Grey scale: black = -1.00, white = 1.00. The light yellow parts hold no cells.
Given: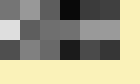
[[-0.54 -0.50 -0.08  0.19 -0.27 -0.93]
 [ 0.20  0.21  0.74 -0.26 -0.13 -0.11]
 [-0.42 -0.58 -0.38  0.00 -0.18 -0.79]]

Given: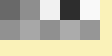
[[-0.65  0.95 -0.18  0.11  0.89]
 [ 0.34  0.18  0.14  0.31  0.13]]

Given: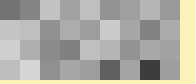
[[ 0.43  0.20 -0.10  0.04  0.52  0.27  0.50  0.15  0.25]
 [ 0.03  0.34  0.54  0.50  0.14  0.35  0.23  0.59  0.30]
 [ 0.32  0.28  0.62  0.37  0.09  0.00  0.50  0.42  0.15]
 [-0.52  0.24  0.49  0.67  0.13  0.31  0.23 -0.25  0.29]]

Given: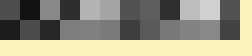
[[ 0.64 -0.36 -0.39 -0.86  0.07 -0.64  0.41  0.29 -0.36 -0.26 -0.63  0.48]
 [ 0.07 -0.48 -0.78 -0.41 -0.70 -0.02  0.00 -0.04 -0.51 -0.30 -0.06  0.02]]

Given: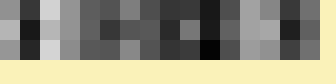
[[-0.55 -0.12  0.14 -0.57  0.65  0.16 -0.27 -0.35 -0.01 -0.39 -0.58 -0.55
  -0.81 -0.39  0.27  0.05]
 [-0.76 -0.25  0.42 -0.81  0.43  0.15 -0.25 -0.57 -0.33 -0.31 -0.67 -0.07
  -0.80 -0.24  0.27  0.31]
 [-0.50 -0.12  0.18 -0.70  0.66  0.10 -0.31 -0.33  0.07 -0.35 -0.59 -0.54
  -0.97 -0.39  0.22  0.14]]

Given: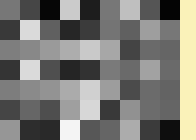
[[-0.33 -0.97 -0.07 -0.45 -0.95  0.59 -0.77 -0.07  0.50]
 [ 0.24 -0.07 -0.55  0.71 -0.25 -0.70 -0.54 -0.09 -0.25]
 [-0.17 -0.21 -0.01  0.07  0.21  0.36  0.58  0.31 -0.47]
 [ 0.27 -0.17 -0.59  0.71 -0.38 -0.71 -0.61 -0.04 -0.17]
 [-0.16 -0.22 -0.02  0.08  0.15  0.34  0.63  0.23 -0.41]
 [-0.15 -0.21 -0.46 -0.20 -0.39  0.25  0.69 -0.55  0.14]
 [-0.54 -0.89  0.18 -0.65 -0.68  0.91 -0.32 -0.21  0.35]]

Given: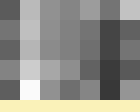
[[-0.09  0.52 -0.29  0.46  0.14  0.04  0.22]
 [-0.46 -0.24 -0.09  0.50  0.12  0.01 -0.09]
 [-0.46 -0.09 -0.23  0.42  0.09  0.00 -0.13]
 [-0.54 -0.30  0.03  0.60  0.31  0.11 -0.23]
 [-0.56  0.17 -0.26  0.96  0.14 -0.13  0.04]]

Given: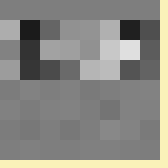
[[-0.01 -0.01 -0.01 -0.01 -0.01 -0.01 -0.01 -0.01]
 [-0.75 -0.38  0.36 -0.79 -0.21  0.14  0.15  0.38]
 [ 0.75 -0.28  0.02 -0.60  0.27  0.25  0.14  0.57]
 [-0.34 -0.22  0.22 -0.58 -0.41 -0.17  0.42  0.47]
 [ 0.01  0.02 -0.03  0.02 -0.01  0.01 -0.04 -0.01]
 [ 0.02  0.01  0.01 -0.03  0.01  0.02 -0.02 -0.09]
 [ 0.03 -0.04 -0.03 -0.06 -0.01 -0.06 -0.01  0.07]
 [-0.01 -0.02 -0.01  0.00 -0.01 -0.01  0.00  0.00]]
